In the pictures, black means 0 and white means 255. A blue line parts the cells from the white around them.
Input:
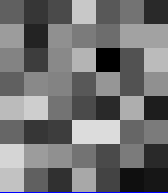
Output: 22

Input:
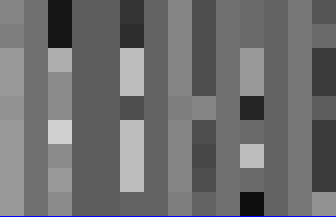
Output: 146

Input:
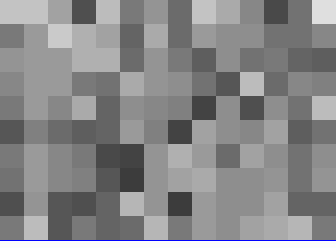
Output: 121

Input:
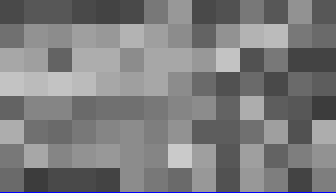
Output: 126

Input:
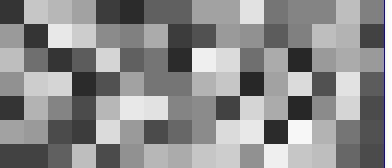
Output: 74

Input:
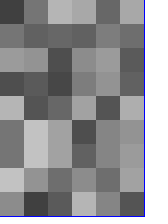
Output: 84

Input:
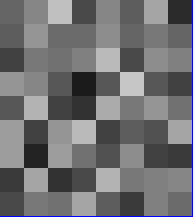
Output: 107
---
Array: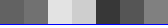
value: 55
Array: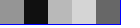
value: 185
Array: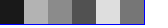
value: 81
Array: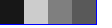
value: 204
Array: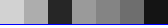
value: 132
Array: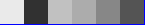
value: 172
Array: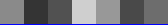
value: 152
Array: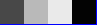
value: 185
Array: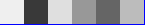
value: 152
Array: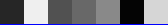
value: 137
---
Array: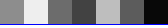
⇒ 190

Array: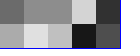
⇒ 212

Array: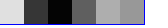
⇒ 174

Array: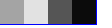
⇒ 164

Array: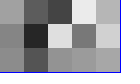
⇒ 223

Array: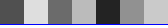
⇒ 202

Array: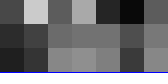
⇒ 169

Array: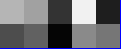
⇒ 181

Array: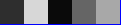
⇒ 168

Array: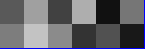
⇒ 174
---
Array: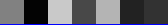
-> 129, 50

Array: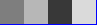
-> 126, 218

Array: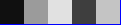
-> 16, 196

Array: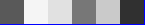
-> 89, 48

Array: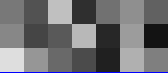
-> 120, 127

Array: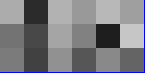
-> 172, 100

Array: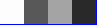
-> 253, 41
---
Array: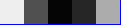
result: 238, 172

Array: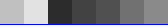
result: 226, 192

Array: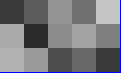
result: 197, 177

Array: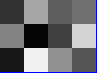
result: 240, 212

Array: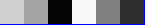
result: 248, 208

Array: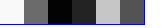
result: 249, 198

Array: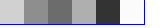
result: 251, 209

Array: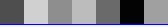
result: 208, 188

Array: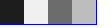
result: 240, 189

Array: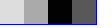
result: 221, 170
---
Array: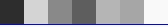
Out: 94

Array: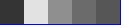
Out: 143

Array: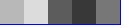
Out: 92

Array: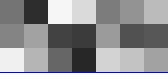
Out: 59

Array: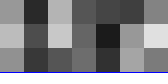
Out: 101

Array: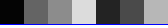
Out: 220
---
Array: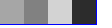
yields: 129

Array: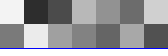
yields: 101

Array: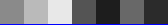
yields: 29

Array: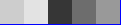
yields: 54

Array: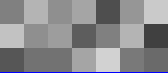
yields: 210

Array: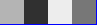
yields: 48

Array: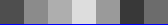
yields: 154

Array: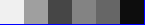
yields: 131

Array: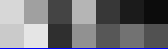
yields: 87

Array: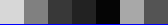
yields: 5
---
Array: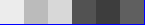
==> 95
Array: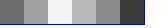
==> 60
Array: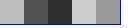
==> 154
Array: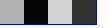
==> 50
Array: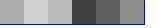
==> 142
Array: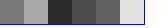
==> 225
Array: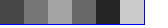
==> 203
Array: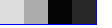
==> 40
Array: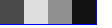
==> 18
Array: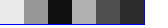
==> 44
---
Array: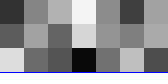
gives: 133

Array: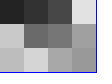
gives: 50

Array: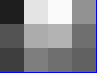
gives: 228

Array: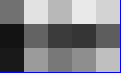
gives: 226

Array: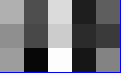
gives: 78

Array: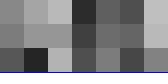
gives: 165

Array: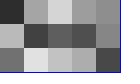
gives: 165
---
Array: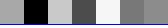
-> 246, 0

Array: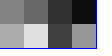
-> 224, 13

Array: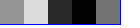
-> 219, 2

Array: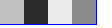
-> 234, 42

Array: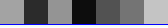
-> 196, 12

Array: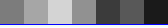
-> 212, 26

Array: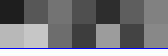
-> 198, 30
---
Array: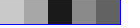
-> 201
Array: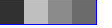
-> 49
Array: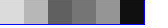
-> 219
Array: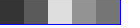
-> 52
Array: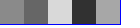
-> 138
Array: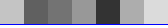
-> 196
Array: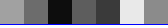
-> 161
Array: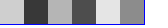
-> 207
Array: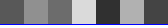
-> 88
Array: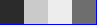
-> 43
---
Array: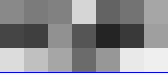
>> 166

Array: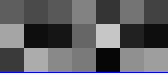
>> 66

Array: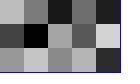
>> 30

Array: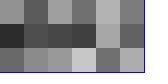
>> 124

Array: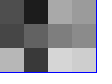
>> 155

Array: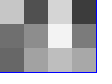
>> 60
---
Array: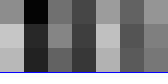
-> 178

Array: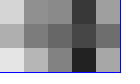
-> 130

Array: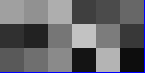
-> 20

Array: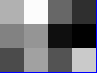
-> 161

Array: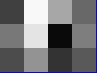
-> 147

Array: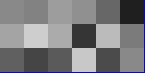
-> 200

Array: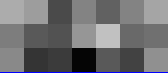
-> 89
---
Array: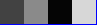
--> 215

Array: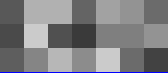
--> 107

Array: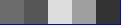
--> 51

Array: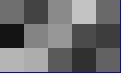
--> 105

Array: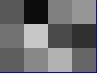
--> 150

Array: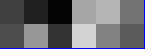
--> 115

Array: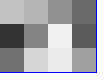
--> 106

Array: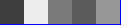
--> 150
